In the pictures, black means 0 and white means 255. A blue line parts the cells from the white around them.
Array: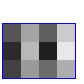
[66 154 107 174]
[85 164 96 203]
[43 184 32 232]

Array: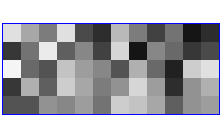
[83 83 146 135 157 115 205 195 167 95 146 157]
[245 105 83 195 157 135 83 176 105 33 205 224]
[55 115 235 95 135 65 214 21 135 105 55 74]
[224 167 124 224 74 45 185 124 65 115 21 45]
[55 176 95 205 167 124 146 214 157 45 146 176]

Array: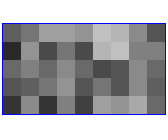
[85 95 117 147 85 117 85 138 95]
[95 117 159 159 147 192 181 138 85]
[105 128 105 138 105 74 85 138 105]
[52 138 52 128 64 159 147 169 105]
[41 147 74 117 74 181 192 128 128]

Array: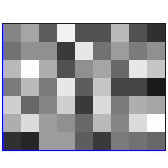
[48 38 156 156 93 58 123 114 104]
[207 104 133 207 58 219 123 174 165]
[114 144 144 58 231 114 156 123 144]
[133 165 93 242 81 81 185 81 48]
[123 185 123 231 93 197 69 69 27]
[174 219 156 144 104 185 133 219 253]
[185 253 174 81 144 165 104 231 197]

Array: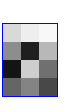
[141 31 184]
[101 132 72]
[20 206 112]
[217 238 248]

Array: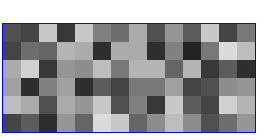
[160 46 129 160 46 92 68 120 120 160 68 80 141 150]
[80 68 200 56 200 129 110 171 80 150 92 200 68 120]
[68 92 46 150 101 219 200 101 141 189 141 80 110 150]
[68 110 101 180 171 46 171 171 46 129 36 120 219 189]
[189 171 80 171 150 200 80 129 56 200 92 68 209 180]
[171 209 56 150 141 189 120 180 180 101 180 56 92 46]
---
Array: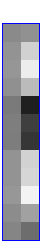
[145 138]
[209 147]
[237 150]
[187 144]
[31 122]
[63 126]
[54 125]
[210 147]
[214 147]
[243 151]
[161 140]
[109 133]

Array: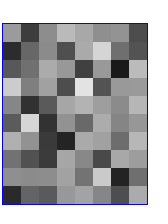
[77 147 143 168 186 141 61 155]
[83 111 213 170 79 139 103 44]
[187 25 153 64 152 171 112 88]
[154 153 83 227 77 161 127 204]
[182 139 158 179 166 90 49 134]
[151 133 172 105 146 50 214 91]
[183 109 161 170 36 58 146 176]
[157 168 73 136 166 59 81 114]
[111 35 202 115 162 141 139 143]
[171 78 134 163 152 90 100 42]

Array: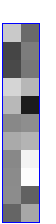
[106 201]
[124 69]
[119 73]
[183 213]
[28 184]
[142 136]
[180 170]
[243 136]
[252 139]
[97 140]
[167 101]

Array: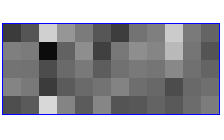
[100 122 203 127 115 61 86 123 150 208 85 59]
[84 117 185 133 142 120 64 142 98 12 123 127]
[100 112 136 117 121 113 93 121 106 76 114 115]
[111 105 76 104 110 131 115 106 91 59 121 132]
[124 108 89 99 87 84 134 91 132 216 90 78]

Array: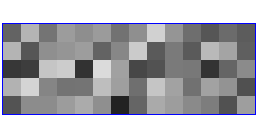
[92 107 86 110 149 209 143 114 155 142 156 116 180 99]
[95 164 185 90 122 90 203 135 99 157 149 143 86 180]
[139 101 51 120 122 82 71 161 219 50 204 197 61 55]
[80 147 162 113 162 197 111 159 190 116 115 133 212 178]
[158 81 125 138 157 170 101 34 143 171 156 140 140 83]

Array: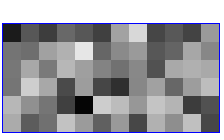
[154 67 88 70 216 162 64 87 104 61 87 27]
[135 167 100 87 154 138 102 230 177 161 110 116]
[169 176 169 81 136 113 131 159 183 122 168 119]
[189 157 103 161 135 47 70 157 74 168 206 117]
[81 60 180 196 151 188 205 5 64 117 144 183]
[71 192 142 177 71 153 96 155 194 112 92 171]

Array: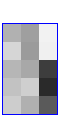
[242 159 177]
[240 155 214]
[61 168 182]
[42 207 194]
[90 176 205]

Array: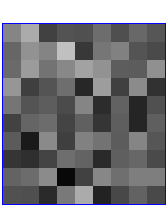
[86 104 79 109 80 83 65 171 133]
[74 84 129 118 56 192 132 146 102]
[144 92 93 146 162 136 115 155 106]
[49 139 64 157 39 110 84 63 150]
[80 37 98 44 133 75 93 84 117]
[95 37 94 53 96 68 108 101 66]
[86 133 92 115 129 63 138 26 91]
[74 103 95 42 99 110 68 47 53]
[126 126 111 135 65 8 139 108 99]
[73 98 72 34 171 121 42 79 81]
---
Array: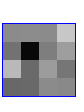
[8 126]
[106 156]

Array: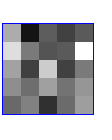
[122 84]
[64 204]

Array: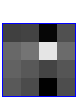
[116 229]
[88 68]

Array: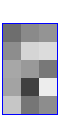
[213 220]
[153 120]

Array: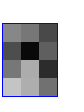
[9 95]
[172 44]

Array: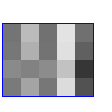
[176 115]
[130 140]

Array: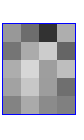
[171 204]
[215 158]

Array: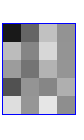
[133 215]
[116 179]
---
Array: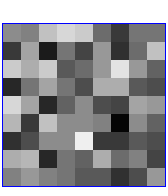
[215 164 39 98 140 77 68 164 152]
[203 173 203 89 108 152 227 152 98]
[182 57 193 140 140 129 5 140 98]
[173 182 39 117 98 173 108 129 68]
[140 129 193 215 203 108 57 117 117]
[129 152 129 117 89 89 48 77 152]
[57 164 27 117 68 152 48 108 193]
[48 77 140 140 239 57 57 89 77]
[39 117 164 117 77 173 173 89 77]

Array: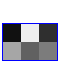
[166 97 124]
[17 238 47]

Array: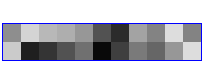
[203 31 52 82 112 9 63 122 102 151 221]
[142 212 184 174 151 82 43 163 131 221 131]

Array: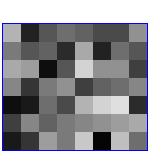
[179 34 86 110 98 74 74 145]
[169 157 14 86 211 145 145 63]
[134 53 122 145 63 98 110 134]
[122 86 98 43 169 34 110 86]
[63 134 98 122 134 145 157 169]
[25 53 157 122 200 5 191 110]
[14 25 110 74 179 211 223 43]

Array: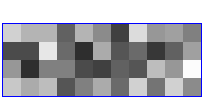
[209 180 180 97 180 139 64 220 151 160 128]
[200 171 189 85 128 171 106 209 116 209 139]
[151 46 128 128 75 64 97 85 189 151 252]
[75 75 231 106 46 171 85 106 55 97 160]

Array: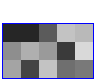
[164 68 195 111 121]
[142 175 154 58 217]
[38 38 91 195 185]

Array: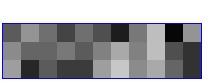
[158 39 91 59 59 158 199 139 169 101 50]
[139 101 101 120 91 129 169 129 190 79 50]
[91 148 111 68 111 79 29 120 190 7 148]
